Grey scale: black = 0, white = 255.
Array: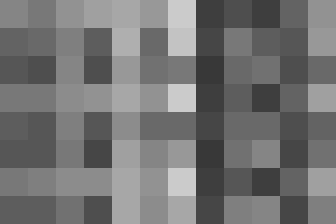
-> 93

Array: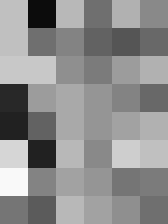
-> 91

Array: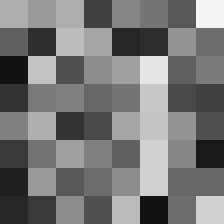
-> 57

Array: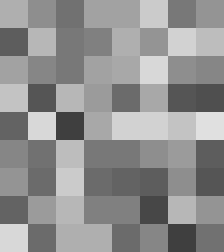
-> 107

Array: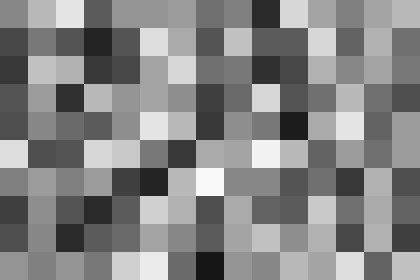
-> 128
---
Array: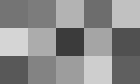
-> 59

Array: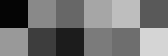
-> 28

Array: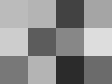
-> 135

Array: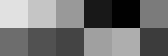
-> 68

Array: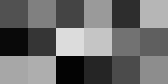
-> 220

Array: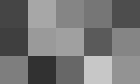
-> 160

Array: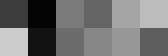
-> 108

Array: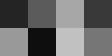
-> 193

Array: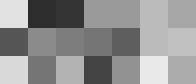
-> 125

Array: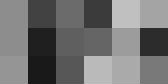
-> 95
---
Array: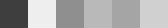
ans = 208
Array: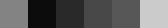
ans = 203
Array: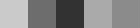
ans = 139
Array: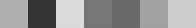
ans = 205
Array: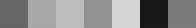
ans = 122
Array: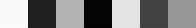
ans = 152
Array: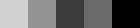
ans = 1
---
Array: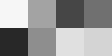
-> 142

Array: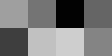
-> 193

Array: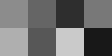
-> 87

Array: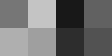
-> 159

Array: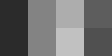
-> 131

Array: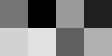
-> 225

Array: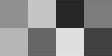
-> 102
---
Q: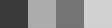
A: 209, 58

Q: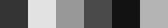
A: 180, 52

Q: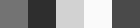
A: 74, 115

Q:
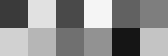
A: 126, 209

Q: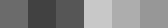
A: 151, 107

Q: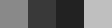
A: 191, 137

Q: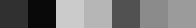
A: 155, 48
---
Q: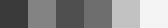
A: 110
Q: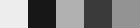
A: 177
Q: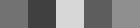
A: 215
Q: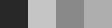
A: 197
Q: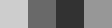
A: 105
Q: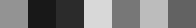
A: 119
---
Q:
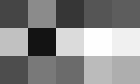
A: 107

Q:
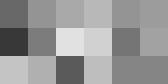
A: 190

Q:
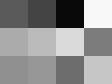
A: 150

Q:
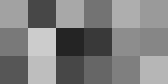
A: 102

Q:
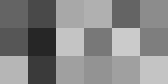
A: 147

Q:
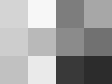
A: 234
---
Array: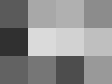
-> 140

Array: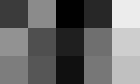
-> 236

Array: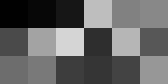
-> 136

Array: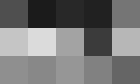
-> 117

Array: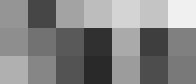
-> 240

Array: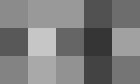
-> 109

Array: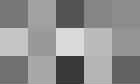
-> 140

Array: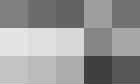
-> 113

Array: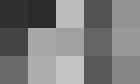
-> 146

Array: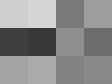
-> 158
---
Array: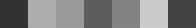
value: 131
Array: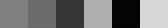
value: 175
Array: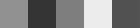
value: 126
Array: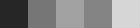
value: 162
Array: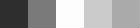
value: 253
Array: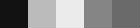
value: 235
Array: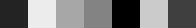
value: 0
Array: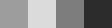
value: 219
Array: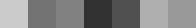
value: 80
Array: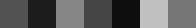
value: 14
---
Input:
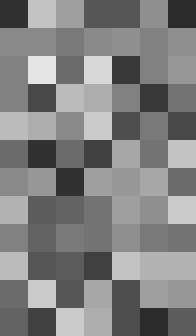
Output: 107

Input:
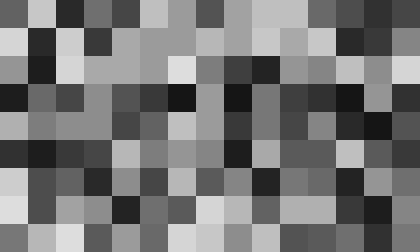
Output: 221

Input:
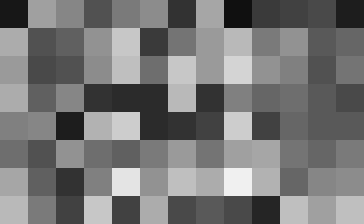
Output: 166

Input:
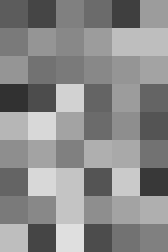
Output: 122

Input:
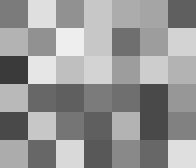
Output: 73

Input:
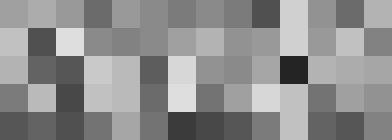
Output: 123

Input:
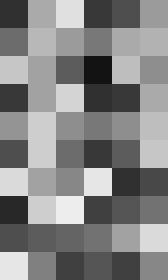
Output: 78
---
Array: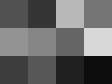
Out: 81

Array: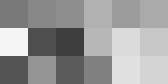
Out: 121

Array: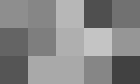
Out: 142

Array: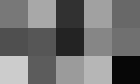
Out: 120

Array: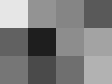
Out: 230

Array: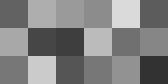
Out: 98
